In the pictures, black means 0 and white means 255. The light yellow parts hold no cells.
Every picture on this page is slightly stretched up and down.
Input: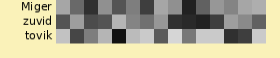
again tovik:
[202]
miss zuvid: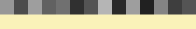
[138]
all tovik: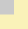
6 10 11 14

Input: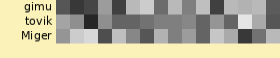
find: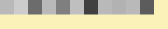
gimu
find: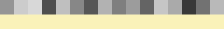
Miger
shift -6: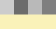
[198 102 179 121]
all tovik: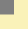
7 8

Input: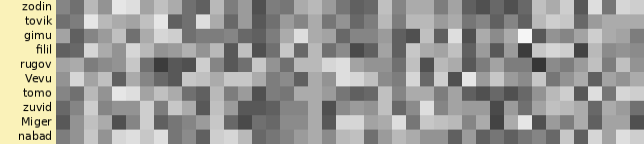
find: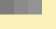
rugov
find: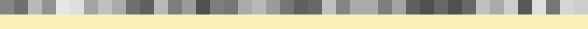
zodin
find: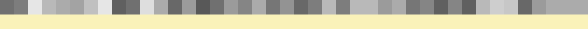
tovik
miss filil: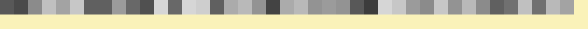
[177]
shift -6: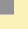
[141]
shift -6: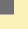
[106]

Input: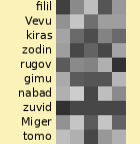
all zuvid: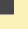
1 2 3 4
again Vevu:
[158]
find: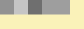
Vevu
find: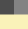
kiras
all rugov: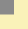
1
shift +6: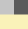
[203  97]
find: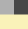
tomo

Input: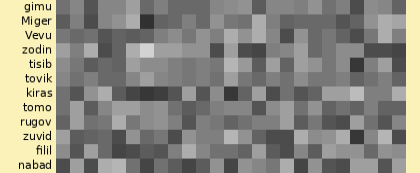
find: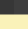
kiras
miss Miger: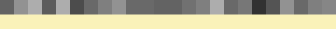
[165]
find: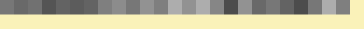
Vevu
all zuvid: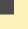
4 8 15 16 24
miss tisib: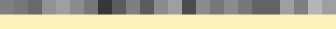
[153]
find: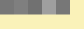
tovik

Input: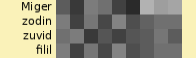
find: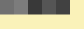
zuvid
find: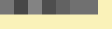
zodin
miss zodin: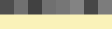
[98]
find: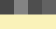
zodin
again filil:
[112]
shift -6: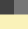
[ 59 112]

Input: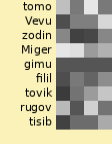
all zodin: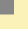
0 3
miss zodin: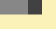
[71]
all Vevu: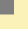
1 2
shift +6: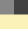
[141  71]
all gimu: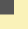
0 1 2 3
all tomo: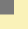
1 3
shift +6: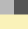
[191  91]

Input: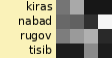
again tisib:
[29]
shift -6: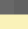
[98 91]
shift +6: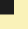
[35]
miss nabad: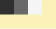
[97]
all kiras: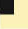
2 3
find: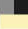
tisib
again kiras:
[23]

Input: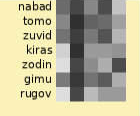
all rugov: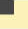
1
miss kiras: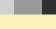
[147]

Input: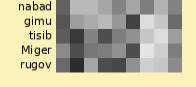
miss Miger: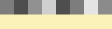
[119]
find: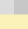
gimu
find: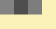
tisib

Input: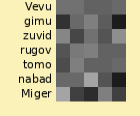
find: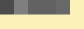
tomo
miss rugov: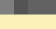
[121]
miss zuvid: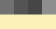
[134]
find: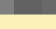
tomo
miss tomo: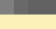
[76]
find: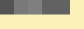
rugov

